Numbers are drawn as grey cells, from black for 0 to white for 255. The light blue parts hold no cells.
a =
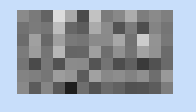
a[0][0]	138
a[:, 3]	[220, 189, 159, 183, 82, 157, 88]
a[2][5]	117
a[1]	[114, 123, 118, 189, 103, 92, 171, 139, 83, 124, 78, 132, 117]
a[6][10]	83
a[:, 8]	[136, 83, 167, 144, 77, 141, 97]
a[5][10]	143
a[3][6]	159
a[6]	[137, 91, 133, 88, 29, 110, 82, 106, 97, 81, 83, 92, 125]
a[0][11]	138
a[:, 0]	[138, 114, 108, 123, 117, 131, 137]
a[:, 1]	[122, 123, 160, 156, 74, 127, 91]
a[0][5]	75
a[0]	[138, 122, 99, 220, 169, 75, 194, 123, 136, 172, 125, 138, 127]
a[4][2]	119
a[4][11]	81
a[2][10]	204
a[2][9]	114
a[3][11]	146

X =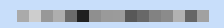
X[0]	170
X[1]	205
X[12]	139
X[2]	152
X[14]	102
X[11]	130

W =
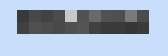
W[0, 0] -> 57
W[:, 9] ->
[121, 54]
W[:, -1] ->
[75, 59]
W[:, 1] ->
[72, 80]
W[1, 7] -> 58
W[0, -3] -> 79

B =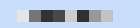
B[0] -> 230
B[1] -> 117
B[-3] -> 48

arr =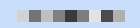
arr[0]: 210
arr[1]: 116
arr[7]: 75
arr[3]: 128

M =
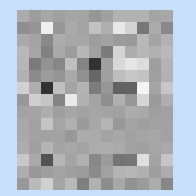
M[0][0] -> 172
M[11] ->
[172, 160, 180, 164, 167, 163, 172, 173, 170, 162, 160, 165, 169]
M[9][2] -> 197
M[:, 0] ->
[172, 143, 170, 183, 182, 177, 208, 152, 162, 169, 169, 172, 200, 173, 152]
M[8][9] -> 172
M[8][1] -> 163
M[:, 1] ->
[157, 149, 164, 165, 122, 139, 174, 207, 163, 161, 162, 160, 170, 152, 186]
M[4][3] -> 135
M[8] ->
[162, 163, 174, 158, 166, 162, 165, 164, 161, 172, 169, 158, 161]
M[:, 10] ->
[178, 119, 184, 183, 220, 195, 245, 213, 169, 159, 165, 160, 223, 177, 155]
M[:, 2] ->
[167, 239, 137, 129, 147, 156, 50, 197, 174, 197, 162, 180, 83, 159, 208]
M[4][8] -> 216
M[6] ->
[208, 174, 50, 192, 164, 180, 124, 150, 98, 99, 245, 164, 199]
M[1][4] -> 170
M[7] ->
[152, 207, 197, 132, 233, 177, 164, 143, 176, 151, 213, 155, 174]
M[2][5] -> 167
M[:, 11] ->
[164, 171, 163, 177, 158, 159, 164, 155, 158, 162, 167, 165, 163, 158, 172]
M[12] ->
[200, 170, 83, 182, 164, 177, 136, 155, 116, 118, 223, 163, 197]
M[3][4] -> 156
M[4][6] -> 50
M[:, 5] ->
[164, 163, 167, 183, 131, 145, 180, 177, 162, 155, 172, 163, 177, 156, 127]
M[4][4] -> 191
